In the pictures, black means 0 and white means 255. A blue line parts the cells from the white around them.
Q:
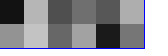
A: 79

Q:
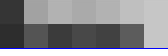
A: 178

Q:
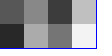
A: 60

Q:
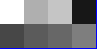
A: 197

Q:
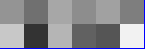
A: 167

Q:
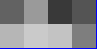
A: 57

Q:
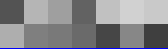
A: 159
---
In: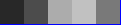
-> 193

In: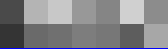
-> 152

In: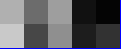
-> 17

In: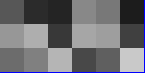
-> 136

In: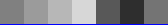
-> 215

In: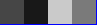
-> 122

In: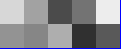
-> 115

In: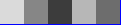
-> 183

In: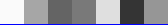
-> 121

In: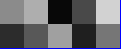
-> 73
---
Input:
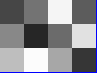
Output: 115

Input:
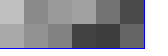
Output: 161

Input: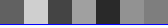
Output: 41

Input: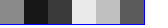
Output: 234

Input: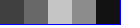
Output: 197

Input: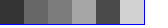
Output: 166
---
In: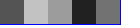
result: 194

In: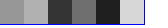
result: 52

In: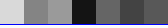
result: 20

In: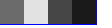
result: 107

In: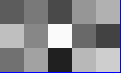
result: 162

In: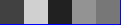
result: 208
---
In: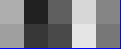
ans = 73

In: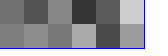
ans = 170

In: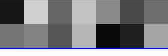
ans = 9

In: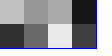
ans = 106

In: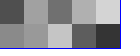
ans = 197

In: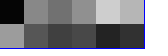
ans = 72

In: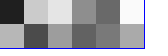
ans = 98

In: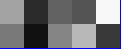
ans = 133

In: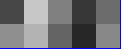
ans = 100

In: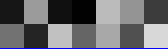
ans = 168
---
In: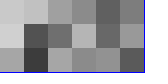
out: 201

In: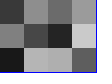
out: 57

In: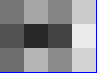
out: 117

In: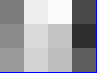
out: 123

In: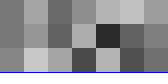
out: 120

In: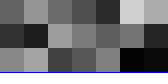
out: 99

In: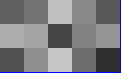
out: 96
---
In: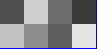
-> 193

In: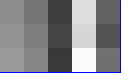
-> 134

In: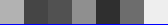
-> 143

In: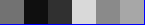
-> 48

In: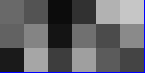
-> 61

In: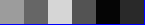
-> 214
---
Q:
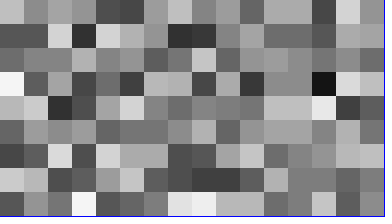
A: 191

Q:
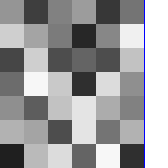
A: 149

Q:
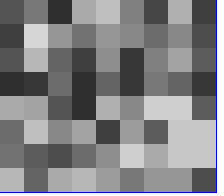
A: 84

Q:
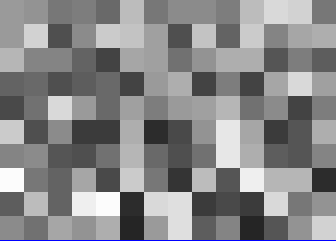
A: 154

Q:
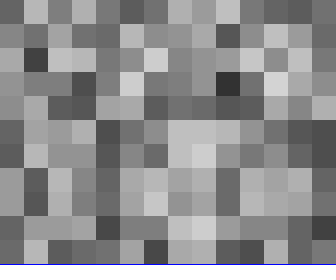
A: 100
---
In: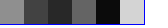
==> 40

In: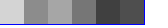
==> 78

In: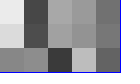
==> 71

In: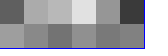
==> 95

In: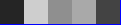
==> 67

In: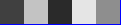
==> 64
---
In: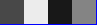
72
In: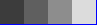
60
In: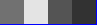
113
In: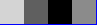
212
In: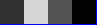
50
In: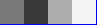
121
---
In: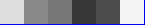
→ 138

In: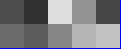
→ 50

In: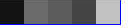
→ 107

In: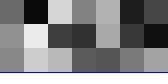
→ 9

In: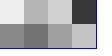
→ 181

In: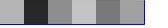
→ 40

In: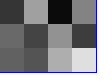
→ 160

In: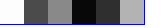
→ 75

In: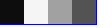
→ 245

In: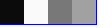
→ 250
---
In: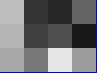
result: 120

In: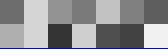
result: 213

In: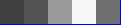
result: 84

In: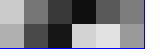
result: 73

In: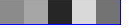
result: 166

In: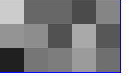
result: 118

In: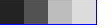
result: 82
